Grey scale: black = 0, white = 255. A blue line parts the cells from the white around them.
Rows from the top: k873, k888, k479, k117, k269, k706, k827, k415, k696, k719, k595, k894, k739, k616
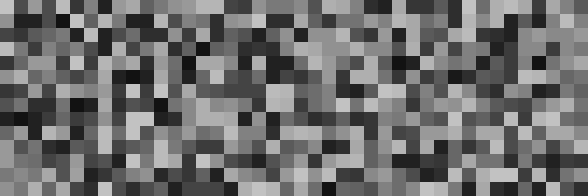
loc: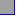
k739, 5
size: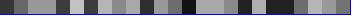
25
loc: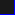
k706, 32
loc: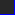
k739, 11
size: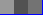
3

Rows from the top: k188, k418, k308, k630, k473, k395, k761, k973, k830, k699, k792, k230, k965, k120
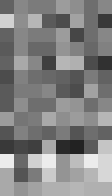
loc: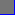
k830, 1
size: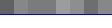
8

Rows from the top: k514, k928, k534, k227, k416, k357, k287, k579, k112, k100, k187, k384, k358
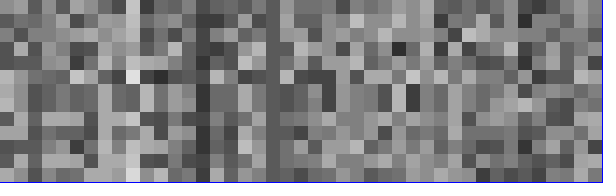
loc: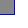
k358, 3
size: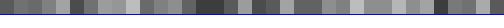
36
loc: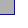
k227, 30

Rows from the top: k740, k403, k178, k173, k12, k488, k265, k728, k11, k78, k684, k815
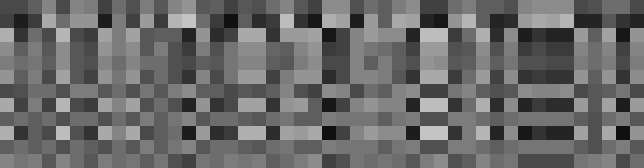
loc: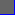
k173, 19
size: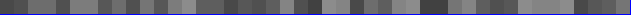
45

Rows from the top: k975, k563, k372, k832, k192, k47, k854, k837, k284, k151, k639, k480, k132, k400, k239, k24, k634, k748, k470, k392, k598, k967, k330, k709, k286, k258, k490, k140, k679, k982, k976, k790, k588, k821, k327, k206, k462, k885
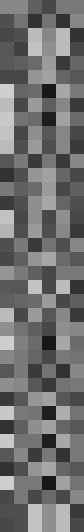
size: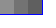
3
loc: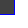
k832, 1
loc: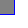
k286, 1
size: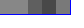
5
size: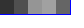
5
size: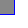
1

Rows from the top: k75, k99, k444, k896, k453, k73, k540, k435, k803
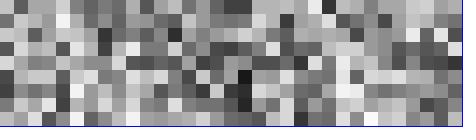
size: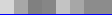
8
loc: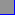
k99, 10
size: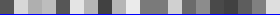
20

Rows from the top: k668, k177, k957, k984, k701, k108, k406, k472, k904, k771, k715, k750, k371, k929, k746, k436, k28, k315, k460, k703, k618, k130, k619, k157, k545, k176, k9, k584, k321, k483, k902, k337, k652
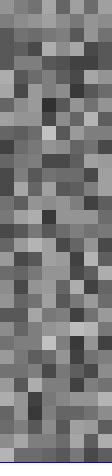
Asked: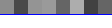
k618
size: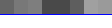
8
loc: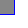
k321, 4
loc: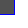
k701, 4

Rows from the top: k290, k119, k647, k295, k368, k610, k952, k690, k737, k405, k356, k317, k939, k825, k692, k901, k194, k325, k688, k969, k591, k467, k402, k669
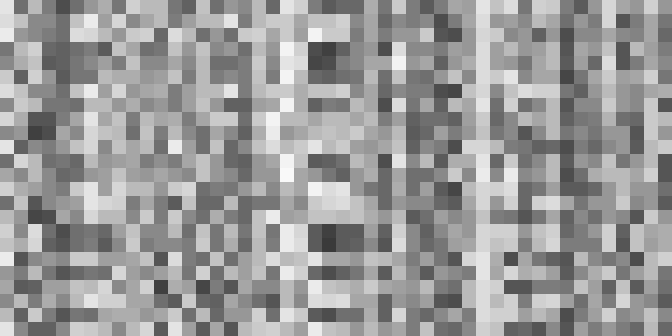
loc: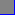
k647, 45
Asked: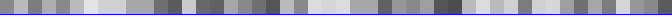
k467
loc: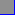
k317, 11
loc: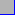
k737, 43

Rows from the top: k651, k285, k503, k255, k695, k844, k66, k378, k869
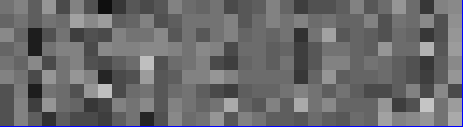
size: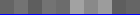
10
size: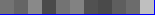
11
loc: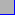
k255, 30
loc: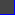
k378, 7
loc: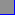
k285, 32
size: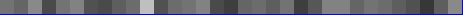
33
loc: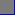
k66, 1

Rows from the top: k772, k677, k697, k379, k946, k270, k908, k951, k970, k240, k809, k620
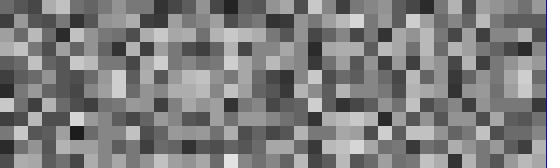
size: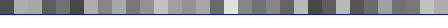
32
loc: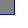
k951, 12
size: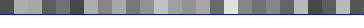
26
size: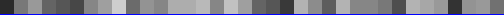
36
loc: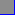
k908, 22

